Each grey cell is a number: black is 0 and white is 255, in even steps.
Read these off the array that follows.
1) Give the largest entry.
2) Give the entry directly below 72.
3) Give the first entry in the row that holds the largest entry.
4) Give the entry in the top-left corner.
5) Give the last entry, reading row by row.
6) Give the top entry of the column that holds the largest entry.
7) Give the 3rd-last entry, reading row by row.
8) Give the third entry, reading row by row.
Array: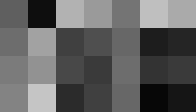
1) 197
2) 43
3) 131
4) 95
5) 21
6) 14
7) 103
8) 178

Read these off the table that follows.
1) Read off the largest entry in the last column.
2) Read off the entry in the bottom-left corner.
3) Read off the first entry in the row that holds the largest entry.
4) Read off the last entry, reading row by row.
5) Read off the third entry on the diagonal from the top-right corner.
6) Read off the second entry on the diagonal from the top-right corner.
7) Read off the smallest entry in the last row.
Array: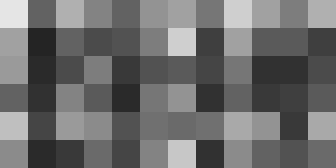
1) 176
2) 139
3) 229
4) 106
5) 49
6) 90
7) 42

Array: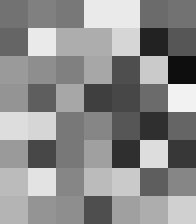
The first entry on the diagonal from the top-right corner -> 114
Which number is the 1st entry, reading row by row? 114
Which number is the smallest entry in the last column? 14
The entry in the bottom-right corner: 208
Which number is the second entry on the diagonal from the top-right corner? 34
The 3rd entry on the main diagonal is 128
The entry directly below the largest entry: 101
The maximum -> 242
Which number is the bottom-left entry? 180
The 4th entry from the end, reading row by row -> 78
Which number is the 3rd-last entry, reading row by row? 160
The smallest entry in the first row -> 107

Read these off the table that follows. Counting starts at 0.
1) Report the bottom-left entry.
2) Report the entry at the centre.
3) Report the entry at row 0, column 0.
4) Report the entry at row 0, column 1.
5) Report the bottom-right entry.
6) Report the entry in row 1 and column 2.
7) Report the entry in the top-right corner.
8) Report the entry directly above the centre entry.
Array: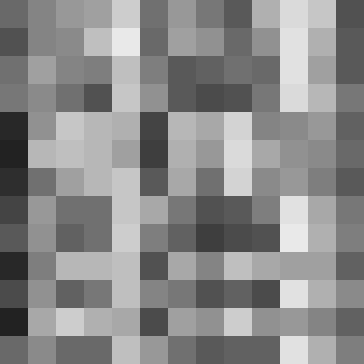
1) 105
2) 168
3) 105
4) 132
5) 126
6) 138
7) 81
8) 176

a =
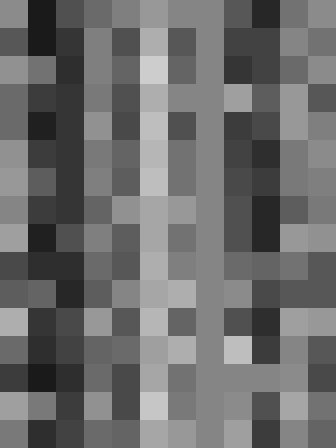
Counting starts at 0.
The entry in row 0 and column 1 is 26
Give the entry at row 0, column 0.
139
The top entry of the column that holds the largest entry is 152
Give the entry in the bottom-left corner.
121
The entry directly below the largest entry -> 174
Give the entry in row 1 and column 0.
87
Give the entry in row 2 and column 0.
145
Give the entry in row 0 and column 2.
80
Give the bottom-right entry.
100
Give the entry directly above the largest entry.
174
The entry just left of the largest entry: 100
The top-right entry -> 139
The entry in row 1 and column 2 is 53
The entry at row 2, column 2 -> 46

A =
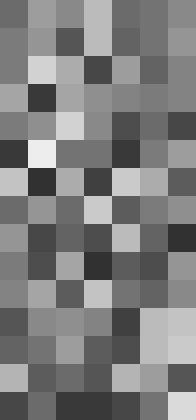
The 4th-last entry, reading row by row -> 57
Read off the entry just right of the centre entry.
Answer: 92
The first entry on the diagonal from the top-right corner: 137
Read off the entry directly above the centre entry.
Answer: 64
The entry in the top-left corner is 107
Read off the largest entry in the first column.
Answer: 195
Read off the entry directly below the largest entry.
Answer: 49
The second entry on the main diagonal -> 149
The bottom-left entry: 71
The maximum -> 237
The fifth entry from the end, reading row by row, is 57
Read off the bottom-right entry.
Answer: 218
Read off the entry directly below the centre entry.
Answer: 77
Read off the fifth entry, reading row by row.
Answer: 107
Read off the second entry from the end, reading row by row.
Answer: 115
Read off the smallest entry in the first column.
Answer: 57
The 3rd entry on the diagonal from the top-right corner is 157
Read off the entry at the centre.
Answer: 202
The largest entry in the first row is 187
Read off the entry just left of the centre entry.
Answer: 107
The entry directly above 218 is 85
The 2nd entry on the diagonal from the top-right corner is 115
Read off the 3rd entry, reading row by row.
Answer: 137
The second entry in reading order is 157
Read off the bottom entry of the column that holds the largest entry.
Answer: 107

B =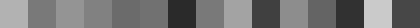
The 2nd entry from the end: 202
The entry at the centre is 121
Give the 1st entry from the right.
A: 71
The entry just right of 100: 49
